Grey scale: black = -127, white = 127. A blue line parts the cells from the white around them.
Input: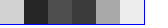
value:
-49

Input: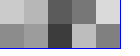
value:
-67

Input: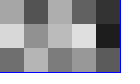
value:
-3

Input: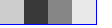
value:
6

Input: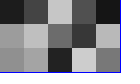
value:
-93

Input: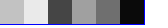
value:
-58

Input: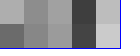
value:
27

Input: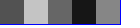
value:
-25
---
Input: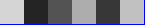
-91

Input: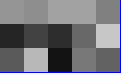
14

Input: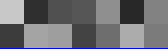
-80

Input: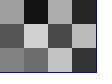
-109

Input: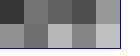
-10

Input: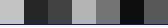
-88

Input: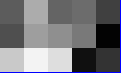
44
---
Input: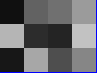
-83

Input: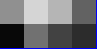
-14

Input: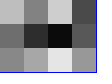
-82

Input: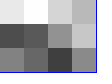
-38

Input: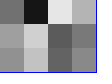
80

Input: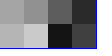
74
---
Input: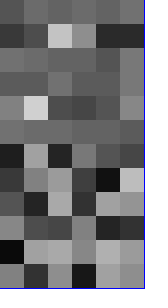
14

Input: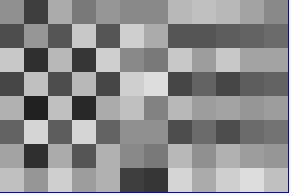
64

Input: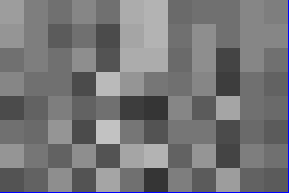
-36

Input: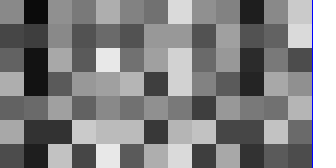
-51

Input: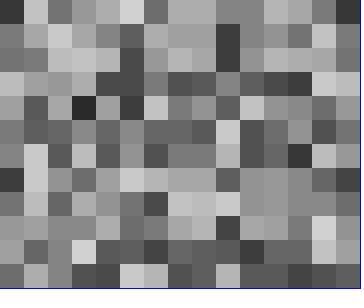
-32

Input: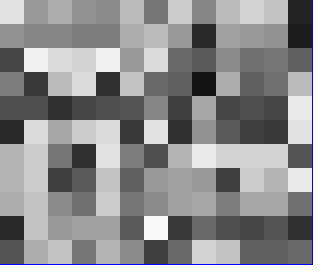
-22

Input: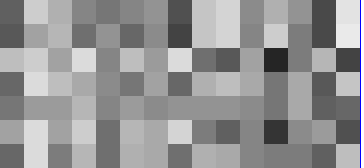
62
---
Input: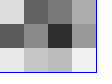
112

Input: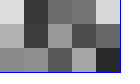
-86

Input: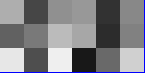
80

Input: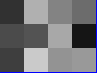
25

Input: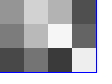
110

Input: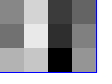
21

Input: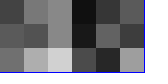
30
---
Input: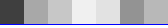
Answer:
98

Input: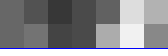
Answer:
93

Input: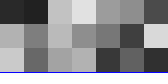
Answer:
89

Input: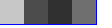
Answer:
-16

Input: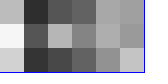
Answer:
82

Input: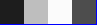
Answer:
62
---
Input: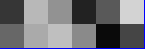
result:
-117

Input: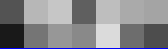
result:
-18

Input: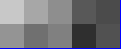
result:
-80

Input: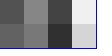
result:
-79

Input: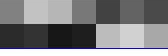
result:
81

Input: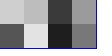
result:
-97

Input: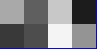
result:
116

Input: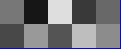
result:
62

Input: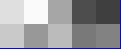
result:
-6

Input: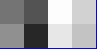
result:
103
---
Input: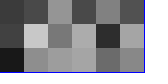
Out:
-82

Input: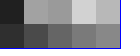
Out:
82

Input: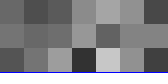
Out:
3

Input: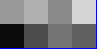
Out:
10

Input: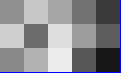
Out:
29

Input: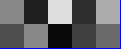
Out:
-82

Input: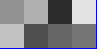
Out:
-83
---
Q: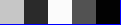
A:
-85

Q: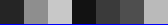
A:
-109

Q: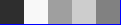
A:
120

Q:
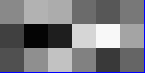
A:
66

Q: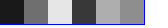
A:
102

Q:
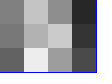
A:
-29

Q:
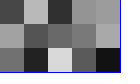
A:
-93

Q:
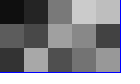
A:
40

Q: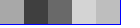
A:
-64

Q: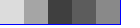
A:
37
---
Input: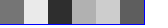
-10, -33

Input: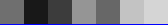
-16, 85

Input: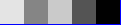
100, -126

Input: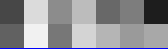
-56, 40

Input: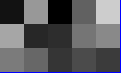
-109, -68

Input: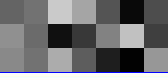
-27, 23

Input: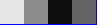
101, -27

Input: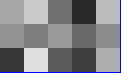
38, 45

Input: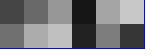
-58, -73

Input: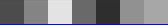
-51, 39
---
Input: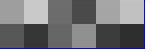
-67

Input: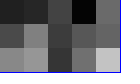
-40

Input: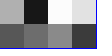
10

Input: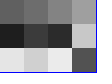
-84

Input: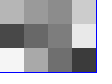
-2

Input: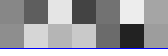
-93
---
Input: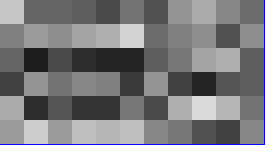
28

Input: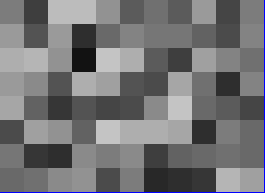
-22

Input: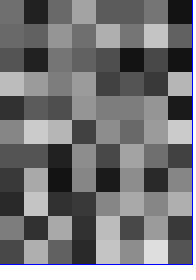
-55

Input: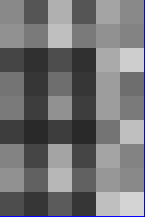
-50

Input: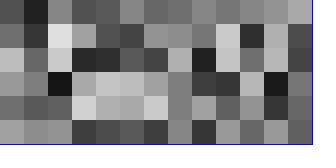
33

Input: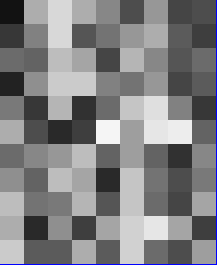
75
